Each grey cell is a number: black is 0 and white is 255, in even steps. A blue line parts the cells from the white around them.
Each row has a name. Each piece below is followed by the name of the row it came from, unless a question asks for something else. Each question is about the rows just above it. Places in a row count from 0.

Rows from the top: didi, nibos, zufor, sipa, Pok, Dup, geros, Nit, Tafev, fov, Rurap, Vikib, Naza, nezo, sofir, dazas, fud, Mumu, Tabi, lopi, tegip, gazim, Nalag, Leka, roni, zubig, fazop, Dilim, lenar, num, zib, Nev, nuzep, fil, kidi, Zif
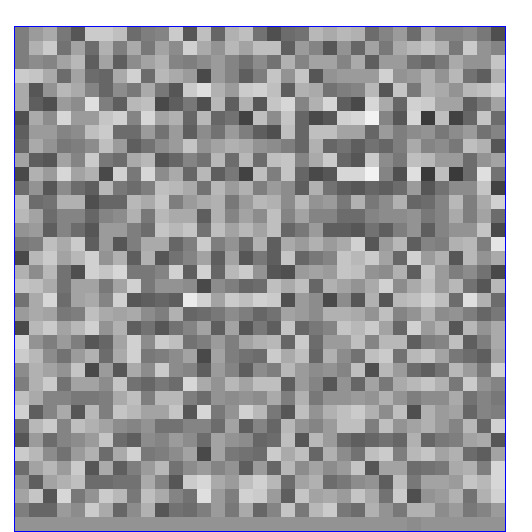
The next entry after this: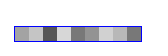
[86]
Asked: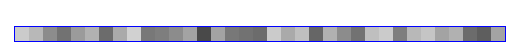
zib
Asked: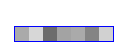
lopi
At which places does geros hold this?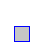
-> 6 19 33

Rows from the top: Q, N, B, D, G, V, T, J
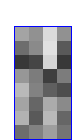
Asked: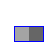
V
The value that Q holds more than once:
[145]
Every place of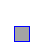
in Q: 0
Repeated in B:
[56]
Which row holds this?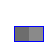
N
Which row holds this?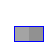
Q

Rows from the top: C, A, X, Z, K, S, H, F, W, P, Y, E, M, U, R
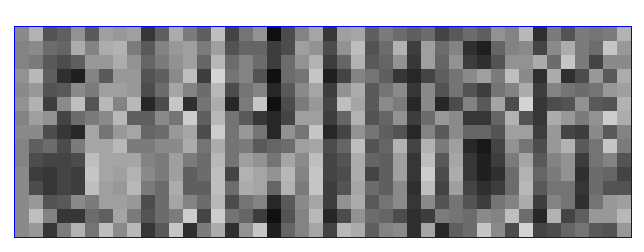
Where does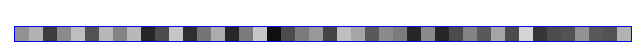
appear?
S
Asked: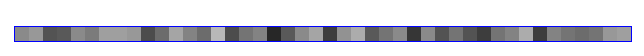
K
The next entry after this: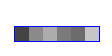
[152]
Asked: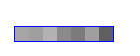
Y
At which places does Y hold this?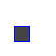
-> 3 15 22 25 43

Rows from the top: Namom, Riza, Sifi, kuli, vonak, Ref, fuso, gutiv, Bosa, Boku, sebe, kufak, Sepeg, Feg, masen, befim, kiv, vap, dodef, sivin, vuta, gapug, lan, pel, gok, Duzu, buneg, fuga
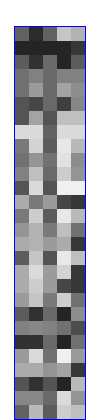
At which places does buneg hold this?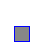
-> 0 1
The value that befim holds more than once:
[171]
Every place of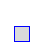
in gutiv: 0 1 3 4
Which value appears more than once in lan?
[49]
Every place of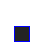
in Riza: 0 1 2 3
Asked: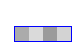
vap

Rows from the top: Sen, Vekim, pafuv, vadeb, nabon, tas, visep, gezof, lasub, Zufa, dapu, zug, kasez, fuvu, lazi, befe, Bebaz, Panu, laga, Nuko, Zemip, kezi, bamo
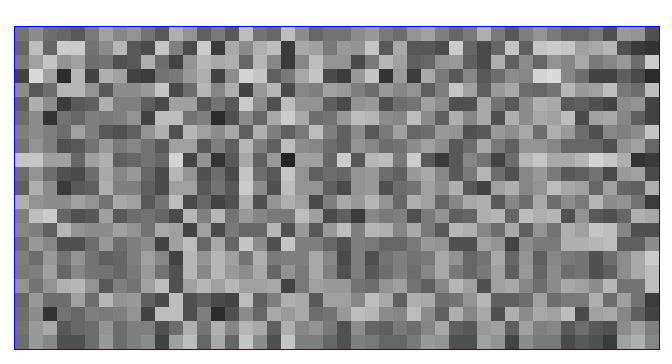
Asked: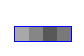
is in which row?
dapu
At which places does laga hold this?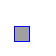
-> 9 12 14 16 17 21 27 32 34 40
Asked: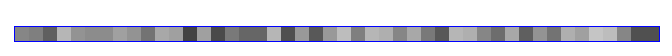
lazi
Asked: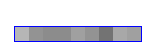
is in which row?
lazi
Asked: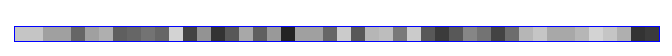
Zufa

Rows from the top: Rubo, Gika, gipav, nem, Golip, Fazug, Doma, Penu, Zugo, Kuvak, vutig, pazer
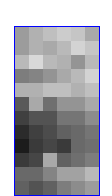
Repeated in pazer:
[97]
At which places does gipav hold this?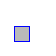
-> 0 2 5
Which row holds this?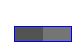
Doma
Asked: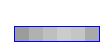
Rubo
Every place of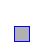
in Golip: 0 1 4

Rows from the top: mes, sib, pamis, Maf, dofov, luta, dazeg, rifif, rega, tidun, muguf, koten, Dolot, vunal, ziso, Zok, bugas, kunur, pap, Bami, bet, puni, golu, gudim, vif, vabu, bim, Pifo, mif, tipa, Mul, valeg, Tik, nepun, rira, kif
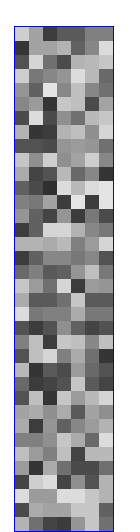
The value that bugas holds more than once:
[135]
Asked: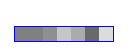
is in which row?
tipa
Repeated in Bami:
[90]
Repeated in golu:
[191]
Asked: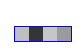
bim
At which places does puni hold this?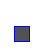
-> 0 2 6
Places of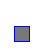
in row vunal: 5

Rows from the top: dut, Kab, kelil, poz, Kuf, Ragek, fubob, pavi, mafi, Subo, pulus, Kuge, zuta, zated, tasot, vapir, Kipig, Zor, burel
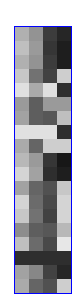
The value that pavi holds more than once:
[224]
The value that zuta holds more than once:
[212]
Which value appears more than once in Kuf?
[224]
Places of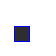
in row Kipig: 0 1 2 3
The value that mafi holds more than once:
[206]
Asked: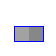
Zor
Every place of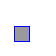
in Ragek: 0 2 3

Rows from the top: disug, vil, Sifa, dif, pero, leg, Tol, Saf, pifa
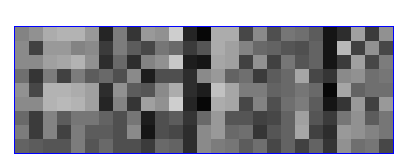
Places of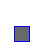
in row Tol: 0 13
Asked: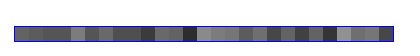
pifa
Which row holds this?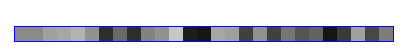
Sifa
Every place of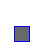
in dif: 6 19

